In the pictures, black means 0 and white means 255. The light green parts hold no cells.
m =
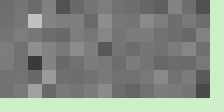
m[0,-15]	110
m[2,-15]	117
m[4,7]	120
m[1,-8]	141
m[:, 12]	[131, 110, 110, 124, 108, 113, 122]
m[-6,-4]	125
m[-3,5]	113
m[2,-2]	104
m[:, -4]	[95, 125, 113, 114, 104, 137, 124]
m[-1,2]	160
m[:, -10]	[105, 126, 125, 140, 113, 110, 116]
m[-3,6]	124
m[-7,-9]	116
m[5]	[114, 115, 105, 154, 111, 110, 114, 121, 113, 114, 120, 137, 113, 123, 90]
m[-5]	[117, 125, 119, 109, 105, 125, 118, 134, 117, 123, 124, 113, 110, 104, 130]
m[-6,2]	193
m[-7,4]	82
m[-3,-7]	109
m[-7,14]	80
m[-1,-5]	113
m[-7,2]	107
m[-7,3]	129
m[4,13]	107
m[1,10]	137

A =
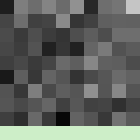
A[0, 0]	30
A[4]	[63, 72, 58, 69, 106, 94, 135, 96, 94, 76]
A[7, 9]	66
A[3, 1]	61
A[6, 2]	126
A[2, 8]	110
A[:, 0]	[30, 69, 75, 71, 63, 25, 83, 85, 63]
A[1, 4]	138
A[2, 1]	58
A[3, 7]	122
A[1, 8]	98
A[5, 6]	74
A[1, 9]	97
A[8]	[63, 46, 105, 57, 7, 99, 84, 56, 114, 89]
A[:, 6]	[40, 65, 93, 101, 135, 74, 144, 65, 84]
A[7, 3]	102
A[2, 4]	52
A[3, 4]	54
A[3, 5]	33
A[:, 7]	[110, 95, 77, 122, 96, 86, 85, 68, 56]
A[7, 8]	48
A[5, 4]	85

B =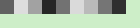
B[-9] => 97
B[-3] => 186
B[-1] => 47
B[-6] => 38

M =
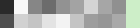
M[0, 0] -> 42
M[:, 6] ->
[212, 157]
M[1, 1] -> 209
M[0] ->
[42, 248, 134, 108, 146, 163, 212, 166, 144]
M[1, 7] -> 150

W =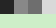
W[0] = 37
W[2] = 110
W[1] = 136

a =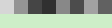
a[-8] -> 214
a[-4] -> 136
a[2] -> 69
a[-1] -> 97

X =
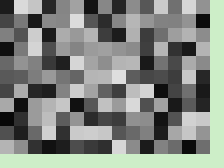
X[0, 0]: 28
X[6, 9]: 189
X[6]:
[69, 172, 38, 30, 131, 205, 163, 97, 62, 189, 212, 14, 68, 112, 25]
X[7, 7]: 193
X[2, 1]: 83
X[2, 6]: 180
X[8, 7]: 70
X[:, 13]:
[214, 147, 179, 25, 171, 200, 112, 90, 209, 198, 11]
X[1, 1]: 121
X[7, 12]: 25
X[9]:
[80, 30, 105, 208, 48, 202, 205, 199, 86, 105, 128, 28, 167, 198, 148]
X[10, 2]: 49
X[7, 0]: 169
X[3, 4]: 154
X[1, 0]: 69
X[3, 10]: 63
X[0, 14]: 146
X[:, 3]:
[39, 138, 27, 78, 57, 153, 30, 180, 189, 208, 17]
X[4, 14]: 138
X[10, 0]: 180
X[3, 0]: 15
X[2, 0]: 128
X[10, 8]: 215
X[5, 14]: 39
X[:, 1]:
[218, 121, 83, 122, 147, 93, 172, 15, 48, 30, 142]
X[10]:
[180, 142, 49, 17, 29, 77, 58, 47, 215, 139, 27, 130, 107, 11, 110]
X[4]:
[104, 147, 129, 57, 31, 214, 164, 142, 180, 183, 25, 115, 73, 171, 138]

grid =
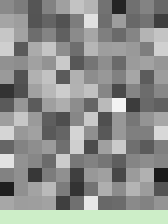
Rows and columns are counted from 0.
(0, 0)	138
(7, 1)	150
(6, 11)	135
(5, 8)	129
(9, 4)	101
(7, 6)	101
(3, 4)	141
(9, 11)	216
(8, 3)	94
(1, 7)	110
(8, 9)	118
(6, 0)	51
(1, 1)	158
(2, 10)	180
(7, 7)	186
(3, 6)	182
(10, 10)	91
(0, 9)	112
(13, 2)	163
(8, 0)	158
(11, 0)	226
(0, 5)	195
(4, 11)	150
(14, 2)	158
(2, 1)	162
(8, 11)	167
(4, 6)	117
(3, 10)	126
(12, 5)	63
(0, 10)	131
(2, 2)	109
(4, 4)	202
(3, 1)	90
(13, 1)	144
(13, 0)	31
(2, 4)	96
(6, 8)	73

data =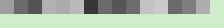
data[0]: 158
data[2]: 84
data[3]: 178
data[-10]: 186
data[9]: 108

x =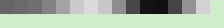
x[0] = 102
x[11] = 16
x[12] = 68
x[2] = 111

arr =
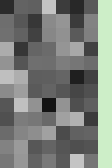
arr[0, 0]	43
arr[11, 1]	151
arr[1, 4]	149
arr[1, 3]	138
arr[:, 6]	[89, 130, 128, 65, 108, 65, 80, 95, 59, 100, 83, 117]
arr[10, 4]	85
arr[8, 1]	124
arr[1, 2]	55
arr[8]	[80, 124, 119, 105, 161, 177, 59]
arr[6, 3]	100
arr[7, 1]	192
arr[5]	[191, 174, 94, 95, 101, 31, 65]
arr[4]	[147, 85, 111, 110, 125, 118, 108]
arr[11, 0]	119
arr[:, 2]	[96, 55, 65, 101, 111, 94, 90, 146, 119, 142, 87, 98]
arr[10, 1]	154
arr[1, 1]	87
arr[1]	[110, 87, 55, 138, 149, 59, 130]
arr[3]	[172, 54, 101, 107, 149, 168, 65]
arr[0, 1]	99
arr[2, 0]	112
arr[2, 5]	90
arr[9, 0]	107
